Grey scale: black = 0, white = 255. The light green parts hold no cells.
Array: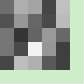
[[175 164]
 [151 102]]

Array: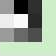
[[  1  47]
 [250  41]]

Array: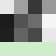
[[159  55]
 [ 83 108]]

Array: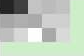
[[ 63 195]
 [174 170]]

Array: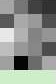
[[117  65]
 [168 153]]

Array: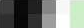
[[ 9 32]
 [ 8 47]]

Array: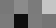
[[139 123]
 [ 14 124]]

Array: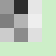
[[ 45 230]
 [180 238]]

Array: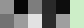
[[  6 125]
 [156 226]]
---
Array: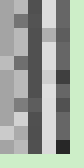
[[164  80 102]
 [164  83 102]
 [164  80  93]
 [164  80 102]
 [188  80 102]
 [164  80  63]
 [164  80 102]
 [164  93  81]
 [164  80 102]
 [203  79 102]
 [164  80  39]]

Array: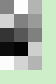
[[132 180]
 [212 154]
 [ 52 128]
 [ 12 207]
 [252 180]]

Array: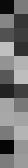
[[  9]
 [134]
 [ 81]
 [192]
 [147]
 [ 87]
 [ 34]
 [166]
 [168]
 [122]
 [  5]
 [124]]

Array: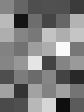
[[133  78  79]
 [186 109 102]
 [174 120 174]
 [130 158 249]
 [133 229 132]
 [ 78 107  67]
 [162 162 161]
 [ 74 184  14]]

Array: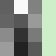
[[ 96 129]
 [100 154]
 [139 122]
 [156  89]]

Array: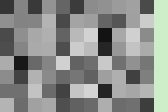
[[ 53  57 101 140 155  74]
 [144 132  73 158  85 204]
 [ 74 168  99 210 168 139]
 [ 77 170  78 187 151 171]
 [172 105 209 110 112 118]
 [140 178 105  97 175 127]
 [112 195  66 212 173 181]
 [180 161  79 106 108  61]]

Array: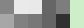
[[133 233 125]
 [167 120  48]]

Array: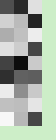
[[ 79 224]
 [209  35]
 [173 237]
 [224  69]
 [ 66 202]
 [ 47  94]
 [235 201]
 [192 229]
 [247  70]]
